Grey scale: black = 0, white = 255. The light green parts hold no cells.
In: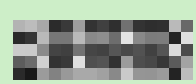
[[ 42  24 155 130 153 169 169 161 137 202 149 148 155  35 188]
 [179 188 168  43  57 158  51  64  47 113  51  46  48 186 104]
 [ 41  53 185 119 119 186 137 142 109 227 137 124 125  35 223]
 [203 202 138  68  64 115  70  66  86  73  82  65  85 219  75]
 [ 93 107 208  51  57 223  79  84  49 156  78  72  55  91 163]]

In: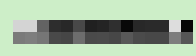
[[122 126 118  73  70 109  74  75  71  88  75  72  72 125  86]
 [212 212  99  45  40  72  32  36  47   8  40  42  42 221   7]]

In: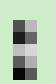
[[  7  89]
 [ 82 186]
 [ 29 101]
 [190 214]
 [ 92 175]]

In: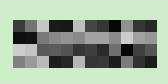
[[129 153 185  29  38 182  53  57  28 123  49  28]
 [ 59 115 199  26  24 190  69  53   6 145  53  40]
 [ 15  18 120 137 148 138 163 162 138 203 160 151]
 [204 196  88  92  84  53  62  42 111   7  64  85]]

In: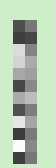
[[ 62 119]
 [ 79 119]
 [ 62  71]
 [219 131]
 [211 170]
 [167 159]
 [ 72 137]
 [170 188]
 [ 80 126]
 [229 165]
 [ 60 122]
 [252 136]]

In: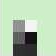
[[ 48  45]
 [146 243]
 [ 95  20]]

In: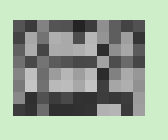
[[ 59  50 108  47  47  49  51 177 180  58 159]
 [ 84  59 130  84  82  35  60 143  94  67  81]
 [ 67 167 115 175 169  77 182 148  94 158  53]
 [ 96 173  69 170 169 174 185  45 143 167  90]
 [112  73 116  91  83  72  73 162  77 106  69]
 [132 191 109 156 182 158 184  44 129 170 151]
 [122 197 113 185 188 167 196  62 166 175 145]
 [136  48  81  60  73  50  49  61  55  61 156]]

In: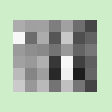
[[202 152 185 116 192 117  68]
 [172 160 161 126 161 110  70]
 [247 109 172  86 200  79  98]
 [154 142 137 115 152 100 119]
 [161 153 176  55 247  64  95]
 [186 133 159  40 240  29 101]]
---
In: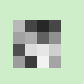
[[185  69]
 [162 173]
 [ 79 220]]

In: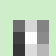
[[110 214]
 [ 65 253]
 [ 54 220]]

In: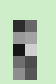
[[ 45 104]
 [153 163]
 [ 22 207]]

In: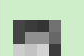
[[ 68  59]
 [ 68 144]
 [204 195]]

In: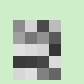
[[140 211]
 [160 118]
 [224 218]]

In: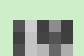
[[ 84 205]
 [ 65 195]
 [ 79 196]]

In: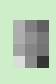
[[175 128]
 [174 145]
 [162 133]]
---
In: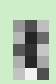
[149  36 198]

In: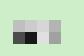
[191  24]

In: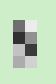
[111 145]

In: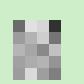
[107 179 137 148]

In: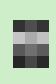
[ 50 171  92]

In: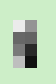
[235  99]

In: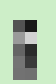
[ 83 210]

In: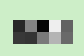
[39 52]
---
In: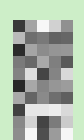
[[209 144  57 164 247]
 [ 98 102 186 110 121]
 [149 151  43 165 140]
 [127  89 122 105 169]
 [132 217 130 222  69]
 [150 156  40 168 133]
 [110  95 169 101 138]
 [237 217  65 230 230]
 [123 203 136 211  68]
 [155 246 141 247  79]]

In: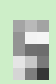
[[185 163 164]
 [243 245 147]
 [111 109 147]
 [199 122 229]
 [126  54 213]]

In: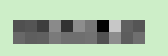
[[ 96  85  80  84  62 138  50 141 118   3 199]
 [ 93 111 104  94  96 122 111 111 114  81 141]]

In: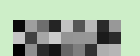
[[ 42 152  11 158 110  36 194  85 185]
 [ 27  43 197  65 166 204 148 150 151]
 [175 182   2 143  42  21 101 126  50]]

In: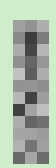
[[146 174 160]
 [ 61 124 137]
 [ 70 182 171]
 [102 150 144]
 [ 93 172 193]
 [148 142 147]
 [ 66 157 183]
 [162 191  66]
 [100 112 173]
 [163 156 165]
 [117 159 178]
 [164 107 105]]

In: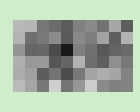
[[167  93 185 181 118 108  92 129 138 115]
 [ 95 179 179 112 121 140  90 137 125 162]
 [100 107 148 101 104  76  25 127 113  88]
 [143 120 176 152 153  86 101 178 110  95]
 [165 131 172 160  93 115  76 120 164 173]
 [127 130 186 165 120 207 117 151 204 138]]
